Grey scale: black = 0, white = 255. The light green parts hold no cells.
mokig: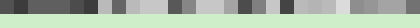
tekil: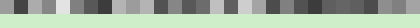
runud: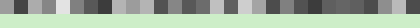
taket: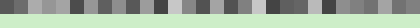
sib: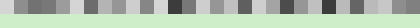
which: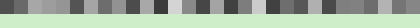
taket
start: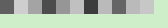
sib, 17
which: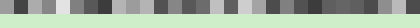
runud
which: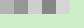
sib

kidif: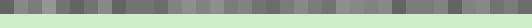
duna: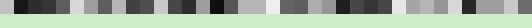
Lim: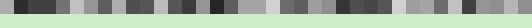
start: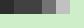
Lim, 1
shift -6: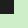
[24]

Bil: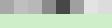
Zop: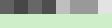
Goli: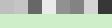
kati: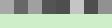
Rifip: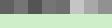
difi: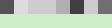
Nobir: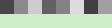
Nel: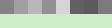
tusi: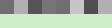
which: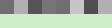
tusi
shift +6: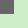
[109]
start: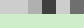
difi, 2

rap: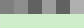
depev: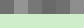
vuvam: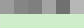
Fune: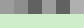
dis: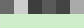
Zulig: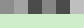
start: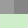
vuvam, 0
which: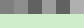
rap
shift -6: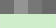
[106 142 113  99]
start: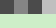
Zulig, 2
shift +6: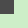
[81]

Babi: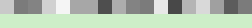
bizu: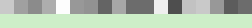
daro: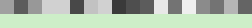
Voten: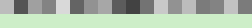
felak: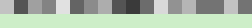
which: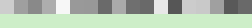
bizu
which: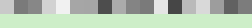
Babi
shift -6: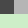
[ 66 175]

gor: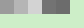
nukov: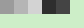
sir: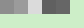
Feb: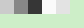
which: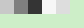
Feb
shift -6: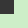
[48]
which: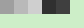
nukov
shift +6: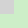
[217]

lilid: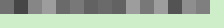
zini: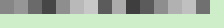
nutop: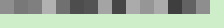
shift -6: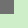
[106]
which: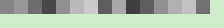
zini
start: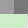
lilid, 9
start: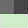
zini, 2
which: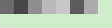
zini
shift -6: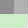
[136 171]

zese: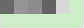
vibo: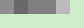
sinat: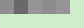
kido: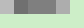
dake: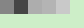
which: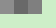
vibo
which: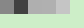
dake
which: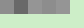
sinat
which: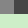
dake
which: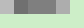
kido

